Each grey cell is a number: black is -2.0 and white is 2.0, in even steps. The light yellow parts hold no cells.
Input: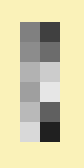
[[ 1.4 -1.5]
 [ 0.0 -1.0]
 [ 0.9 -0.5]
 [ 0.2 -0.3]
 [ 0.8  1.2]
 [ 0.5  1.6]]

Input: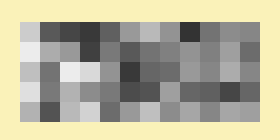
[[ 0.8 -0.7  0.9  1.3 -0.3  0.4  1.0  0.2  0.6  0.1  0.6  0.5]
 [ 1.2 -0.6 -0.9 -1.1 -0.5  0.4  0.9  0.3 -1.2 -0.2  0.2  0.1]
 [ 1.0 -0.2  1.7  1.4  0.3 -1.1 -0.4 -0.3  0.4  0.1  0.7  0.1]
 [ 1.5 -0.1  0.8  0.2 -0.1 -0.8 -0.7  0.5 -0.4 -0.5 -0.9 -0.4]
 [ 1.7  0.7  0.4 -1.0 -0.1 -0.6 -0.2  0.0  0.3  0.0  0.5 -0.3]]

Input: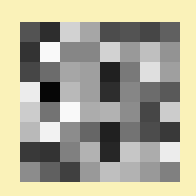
[[ 1.7 -1.9  0.9  0.5 -1.3  0.1 -0.3 -0.6]
 [-0.7 -1.3  1.3  0.6 -0.8 -0.7 -0.9 -0.5]
 [-1.1 -1.2  0.0  0.8 -1.4  1.1  0.7  1.7]
 [ 0.2 -0.5 -1.0  0.4  1.0  0.8  0.4  0.0]
 [-0.9 -0.3  0.6  0.5 -1.5 -0.1  1.5  0.5]
 [ 1.2 -0.2  1.9  0.7  0.8  0.2 -0.9  1.2]
 [ 0.9  1.8  0.2 -0.4 -1.5 -0.2 -0.8 -1.1]
 [-1.2  1.9  0.1  0.1  1.3  0.4  1.0  0.3]]

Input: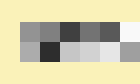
[[ 0.7 -1.3  1.1  1.3  1.6  0.5]
 [ 0.3  0.0 -1.0 -0.2 -0.6  1.9]]

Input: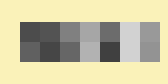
[[-0.5 -0.9 -0.4  0.8 -1.0  1.3  0.3]
 [-0.8 -0.7  0.0  0.6 -0.3  1.3  0.4]]

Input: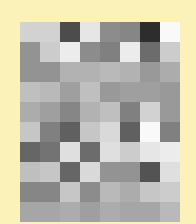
[[-0.4 -0.2  1.5 -0.3  1.5  1.2  1.6  1.7]
 [ 1.1  0.0 -0.5  1.1  1.4 -0.5  1.9  0.0]
 [ 0.1  0.1  1.1  0.2  0.9  0.7  1.1  1.2]
 [ 0.3  0.3  0.8  0.8  0.9  0.8  0.4  0.7]
 [ 0.7  0.5  0.1  0.8  1.0  0.0  1.3  0.4]
 [ 0.6  0.6  0.7  0.5  0.7  0.6  0.6  0.9]
 [ 1.0  0.9  0.5  1.0  0.4  0.5  0.5  0.4]
 [ 1.0  1.1 -0.4  1.4  0.3  0.3 -0.7  1.5]
 [ 0.3  1.2  1.7  0.2  0.0  1.7 -0.3  1.2]
 [ 1.3  1.3 -0.8  1.6  0.2  0.1 -1.3  1.9]]

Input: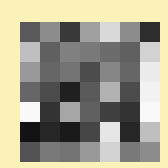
[[-1.7 -1.4 -1.6 -0.9  1.6 -1.4  1.0]
 [ 1.9 -1.2  0.6 -0.5 -1.0 -1.2  1.9]
 [-0.4 -0.8 -1.5 -0.6  0.8 -0.8  1.8]
 [ 1.0 -0.5  0.0 -0.1 -0.3 -0.5  1.3]
 [ 0.4 -0.4 -0.2 -0.8  0.1 -0.4  1.7]
 [-0.7 -0.1 -0.2  0.4  1.3 -0.1  0.2]
 [-0.6  0.2 -1.1  0.5  1.4  0.2 -1.3]]

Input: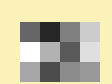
[[-0.4 -1.4  0.0  1.2]
 [ 0.6 -0.8  0.2  0.4]
 [ 2.0  0.8 -0.6  1.5]]

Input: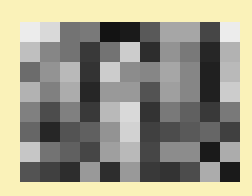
[[-0.4 -1.4 -0.7 -0.5  0.3  1.3 -1.0 -0.8 -0.6 -0.4 -1.0]
 [-0.7 -1.0 -1.3  0.4 -1.3  0.4 -1.1 -1.2 -0.8  0.7 -1.6]
 [ 0.0 -0.8  0.0 -1.1  0.9  1.4 -1.2 -0.1 -0.5 -1.1 -0.1]
 [ 1.1 -0.2 -0.5 -0.9  0.5  0.9 -0.9  0.2  0.2 -1.6  0.7]
 [ 0.8  0.0  0.7 -1.4  0.4  0.4 -0.7  0.5  0.1 -1.5  1.2]
 [ 1.0  0.1 -0.2 -1.1 -0.2  1.2 -1.3  0.3 -0.1 -1.4  0.8]
 [-0.3  0.3  0.9 -1.2  1.2  0.2  0.1  0.6  0.1 -1.5  0.9]
 [ 1.7  1.4 -0.2 -0.1 -1.7 -1.6 -0.6  0.6  0.6 -0.9  1.7]]
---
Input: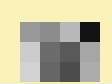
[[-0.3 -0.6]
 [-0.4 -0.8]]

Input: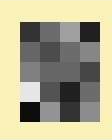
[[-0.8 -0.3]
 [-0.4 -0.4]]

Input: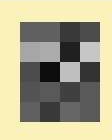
[[ 0.7 -1.5]
 [-1.8  1.0]]

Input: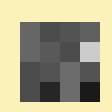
[[-0.6 -0.8]
 [-0.7 -0.3]]

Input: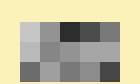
[[ 0.1  0.3]
 [ 0.5 -0.1]]

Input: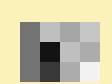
[[-1.7  1.0]
 [-1.1  0.7]]

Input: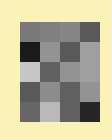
[[ 0.3 -0.6]
 [-0.5  0.3]]

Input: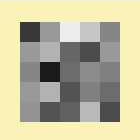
[[ 0.8 -0.4]
 [-1.6 -0.3]]

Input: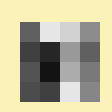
[[-1.4  0.4]
 [-1.7  0.7]]
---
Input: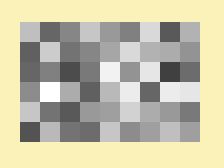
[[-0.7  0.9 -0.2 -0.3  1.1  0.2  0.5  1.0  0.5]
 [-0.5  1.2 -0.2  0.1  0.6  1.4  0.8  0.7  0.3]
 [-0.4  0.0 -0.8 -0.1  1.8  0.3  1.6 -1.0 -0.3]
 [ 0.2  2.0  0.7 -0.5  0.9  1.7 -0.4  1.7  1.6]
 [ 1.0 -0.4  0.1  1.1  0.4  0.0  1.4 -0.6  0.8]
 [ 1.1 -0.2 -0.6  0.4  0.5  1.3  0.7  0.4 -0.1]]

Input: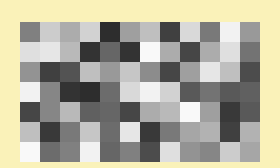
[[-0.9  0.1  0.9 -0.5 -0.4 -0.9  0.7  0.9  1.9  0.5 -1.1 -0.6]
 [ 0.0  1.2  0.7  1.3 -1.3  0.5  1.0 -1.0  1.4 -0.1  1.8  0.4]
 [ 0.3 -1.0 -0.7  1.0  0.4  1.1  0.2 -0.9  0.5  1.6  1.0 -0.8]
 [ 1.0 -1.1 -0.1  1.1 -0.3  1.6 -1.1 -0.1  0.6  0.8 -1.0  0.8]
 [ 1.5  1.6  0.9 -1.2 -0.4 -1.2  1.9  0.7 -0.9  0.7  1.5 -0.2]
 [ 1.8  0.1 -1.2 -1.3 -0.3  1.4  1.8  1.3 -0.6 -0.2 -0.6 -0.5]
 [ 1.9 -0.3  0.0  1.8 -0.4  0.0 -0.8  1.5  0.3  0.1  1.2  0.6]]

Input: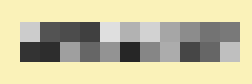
[[-1.2 -1.3  0.5 -0.4  0.3 -1.4  0.1  0.7 -0.9 -0.4  1.0]
 [ 1.2 -0.7 -0.8 -1.0  1.5  0.8  1.3  0.6  0.2 -0.2 -0.1]]

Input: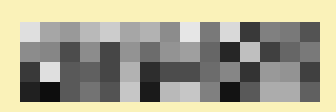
[[-1.5 -1.8 -0.6 -0.2 -0.7  1.1 -1.6  0.9  1.1  0.0 -1.7 -0.6  0.7  0.7
  -0.5]
 [-1.1  1.5 -0.6 -0.5 -0.9  0.8 -1.3 -0.8 -0.8 -0.3  0.1 -1.2  0.4  0.3
  -1.0]
 [ 0.2  0.1 -0.8  0.2 -0.9  0.3 -0.3  0.3  0.5 -0.4 -1.4  1.0 -1.0 -0.4
  -0.1]
 [ 1.5  0.6  0.4  0.9  1.2  0.6  0.8  0.2  1.6 -0.1  1.4 -1.1  0.0 -0.1
  -0.7]]

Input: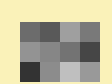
[[-1.2  0.2  1.0  0.4]
 [-0.3 -0.6  0.5 -0.1]
 [ 0.3  0.1 -0.2 -0.9]]

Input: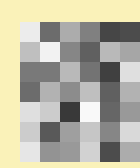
[[-0.3  0.8  0.2  1.0 -0.5  0.8]
 [-0.1 -0.1  0.9 -0.2 -1.0  1.5]
 [ 1.0  1.8  0.1 -0.5  0.9  0.6]
 [ 1.2 -0.6  0.5  1.1  0.1  1.4]
 [ 1.5  1.2 -1.1  1.9 -0.4  0.4]
 [ 1.6  0.3  0.4  1.3 -0.8  0.7]
 [ 1.7 -0.3  0.7  0.0 -0.9 -0.8]]
